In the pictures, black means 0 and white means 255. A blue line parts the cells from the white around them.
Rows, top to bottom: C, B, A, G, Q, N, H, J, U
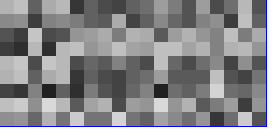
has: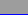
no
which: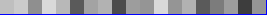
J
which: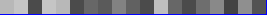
Q
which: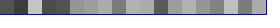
A

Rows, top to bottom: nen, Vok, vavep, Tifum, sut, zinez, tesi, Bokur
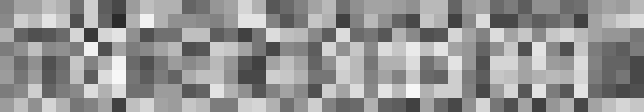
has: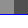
yes
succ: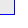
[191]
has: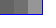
yes
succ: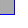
[191]

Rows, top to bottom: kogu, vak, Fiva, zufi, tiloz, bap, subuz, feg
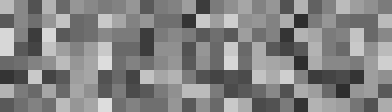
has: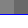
no
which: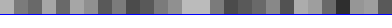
subuz
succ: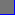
[82]
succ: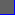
[130]

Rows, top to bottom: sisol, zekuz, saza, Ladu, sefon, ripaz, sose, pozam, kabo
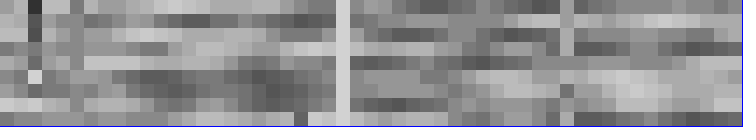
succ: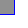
[122]
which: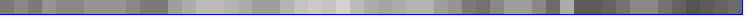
Ladu
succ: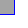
[171]
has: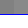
no
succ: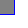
[150]
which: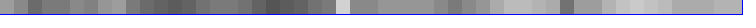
sose

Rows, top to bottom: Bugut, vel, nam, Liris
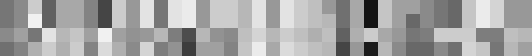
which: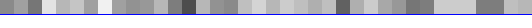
nam
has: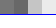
yes
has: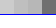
yes
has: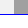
yes

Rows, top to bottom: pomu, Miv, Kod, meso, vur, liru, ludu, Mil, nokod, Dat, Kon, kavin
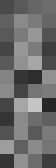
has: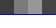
no
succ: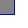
[53]

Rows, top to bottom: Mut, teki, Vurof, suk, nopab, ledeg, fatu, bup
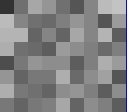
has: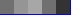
no
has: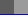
yes
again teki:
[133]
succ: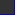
[112]
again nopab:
[141]

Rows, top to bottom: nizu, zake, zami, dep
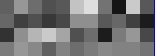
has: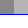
no
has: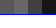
no
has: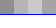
yes

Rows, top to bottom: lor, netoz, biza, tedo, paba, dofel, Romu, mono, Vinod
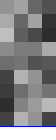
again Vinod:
[67]
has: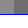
no
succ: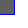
[73]

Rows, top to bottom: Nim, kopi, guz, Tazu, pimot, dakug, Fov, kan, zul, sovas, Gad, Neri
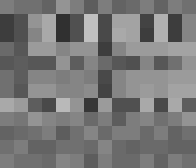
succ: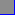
[67]
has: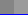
yes
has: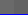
yes
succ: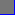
[148]
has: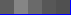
yes

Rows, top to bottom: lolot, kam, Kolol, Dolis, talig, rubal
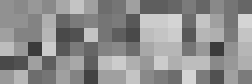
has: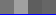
no
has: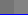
no
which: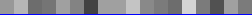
rubal
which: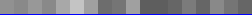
lolot
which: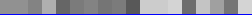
kam

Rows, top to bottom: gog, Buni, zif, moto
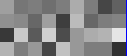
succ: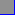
[137]
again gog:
[125]
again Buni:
[103]
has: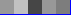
no
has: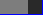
no
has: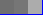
no
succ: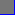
[125]

